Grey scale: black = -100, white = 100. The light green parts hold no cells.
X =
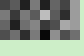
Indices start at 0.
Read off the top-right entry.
22
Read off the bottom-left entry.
-39
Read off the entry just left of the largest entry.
-29
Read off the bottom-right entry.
-13
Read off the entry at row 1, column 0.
-4
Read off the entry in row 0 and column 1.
-29
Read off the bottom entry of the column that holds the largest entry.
-94
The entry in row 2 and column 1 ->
-75
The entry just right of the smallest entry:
12
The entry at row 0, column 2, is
-75

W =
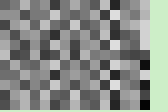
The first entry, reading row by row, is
-22
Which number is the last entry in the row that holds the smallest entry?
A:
-97
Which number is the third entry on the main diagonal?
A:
41
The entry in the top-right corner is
49
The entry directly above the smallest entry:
-46
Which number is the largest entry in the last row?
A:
49
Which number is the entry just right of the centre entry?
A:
41
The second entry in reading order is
-5
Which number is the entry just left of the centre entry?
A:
33
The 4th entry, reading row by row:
-5
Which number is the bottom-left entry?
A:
-38
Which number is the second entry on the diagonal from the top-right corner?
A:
-5
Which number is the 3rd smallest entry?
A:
-81
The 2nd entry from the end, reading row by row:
23
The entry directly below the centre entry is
14
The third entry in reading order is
41
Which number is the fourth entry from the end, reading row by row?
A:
-71
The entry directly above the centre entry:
-46
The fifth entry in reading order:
14
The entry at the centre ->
-54
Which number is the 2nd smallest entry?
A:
-89

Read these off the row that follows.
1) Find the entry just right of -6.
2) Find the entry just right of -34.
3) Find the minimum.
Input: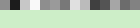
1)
76
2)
30
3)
-78

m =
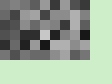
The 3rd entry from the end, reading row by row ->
28
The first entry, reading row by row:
-8
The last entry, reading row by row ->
-8
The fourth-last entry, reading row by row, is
10
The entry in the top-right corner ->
-55
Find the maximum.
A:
56
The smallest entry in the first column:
-64
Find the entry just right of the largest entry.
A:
-74
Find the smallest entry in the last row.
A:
-37
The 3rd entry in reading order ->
-8
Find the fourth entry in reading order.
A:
-27
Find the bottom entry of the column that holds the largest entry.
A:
-18

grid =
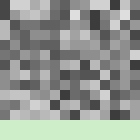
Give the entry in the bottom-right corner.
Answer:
27
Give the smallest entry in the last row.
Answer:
-53
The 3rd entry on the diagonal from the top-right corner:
64
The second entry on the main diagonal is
19
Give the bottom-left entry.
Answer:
-8
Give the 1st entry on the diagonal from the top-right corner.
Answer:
2
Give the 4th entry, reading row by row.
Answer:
35
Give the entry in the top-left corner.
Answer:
-44
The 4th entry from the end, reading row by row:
27
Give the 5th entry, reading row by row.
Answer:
54
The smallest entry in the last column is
-53
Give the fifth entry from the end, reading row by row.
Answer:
54
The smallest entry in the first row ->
-53

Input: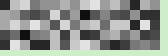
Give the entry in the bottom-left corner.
-62
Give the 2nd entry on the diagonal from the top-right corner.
-62
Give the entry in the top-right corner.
14
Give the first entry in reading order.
-70
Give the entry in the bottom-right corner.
-15
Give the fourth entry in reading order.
-6
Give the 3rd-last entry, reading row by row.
-6
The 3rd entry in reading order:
67
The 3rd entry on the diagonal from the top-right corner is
-70
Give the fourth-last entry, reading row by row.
-53
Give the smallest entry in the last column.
-62
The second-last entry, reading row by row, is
4

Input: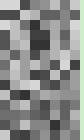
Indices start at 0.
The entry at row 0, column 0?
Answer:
68
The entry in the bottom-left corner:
58
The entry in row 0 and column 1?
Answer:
68
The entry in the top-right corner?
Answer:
58
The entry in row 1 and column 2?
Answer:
58
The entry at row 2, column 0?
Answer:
68
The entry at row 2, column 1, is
50
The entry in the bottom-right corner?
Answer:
-5
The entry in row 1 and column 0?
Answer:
-42
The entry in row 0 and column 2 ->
-42
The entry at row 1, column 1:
-42
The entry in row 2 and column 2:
-14

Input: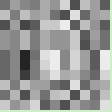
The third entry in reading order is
6
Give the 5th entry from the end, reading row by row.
-38
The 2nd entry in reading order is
25
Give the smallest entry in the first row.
-38
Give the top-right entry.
-29
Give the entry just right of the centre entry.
6
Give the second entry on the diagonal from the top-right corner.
25
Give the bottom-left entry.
58
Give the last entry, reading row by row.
75
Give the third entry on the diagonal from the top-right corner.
50
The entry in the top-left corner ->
-11
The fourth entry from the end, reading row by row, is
34
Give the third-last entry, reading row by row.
6
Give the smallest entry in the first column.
-38
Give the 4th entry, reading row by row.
-3
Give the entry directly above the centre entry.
16
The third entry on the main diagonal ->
-46
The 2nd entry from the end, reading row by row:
-3

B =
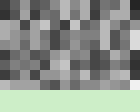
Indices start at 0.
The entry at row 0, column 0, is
-52
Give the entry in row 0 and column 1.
-25
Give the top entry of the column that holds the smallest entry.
-71
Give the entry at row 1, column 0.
-61
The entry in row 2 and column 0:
36
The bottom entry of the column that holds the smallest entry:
89
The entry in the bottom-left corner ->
45
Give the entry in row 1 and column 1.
-35
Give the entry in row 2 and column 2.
-44
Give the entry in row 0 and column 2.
17
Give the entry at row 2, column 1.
27

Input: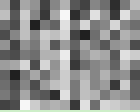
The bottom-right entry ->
40
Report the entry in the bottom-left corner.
-48
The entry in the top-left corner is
31
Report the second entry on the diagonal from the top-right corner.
76
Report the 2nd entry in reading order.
-48
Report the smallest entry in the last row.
-56
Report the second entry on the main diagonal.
-32
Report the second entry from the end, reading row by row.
50
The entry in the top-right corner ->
50
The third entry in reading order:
31
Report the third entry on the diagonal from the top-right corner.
68
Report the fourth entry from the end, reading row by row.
68
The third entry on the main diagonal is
50
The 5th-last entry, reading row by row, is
-14
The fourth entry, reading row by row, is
15
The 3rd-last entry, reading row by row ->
60
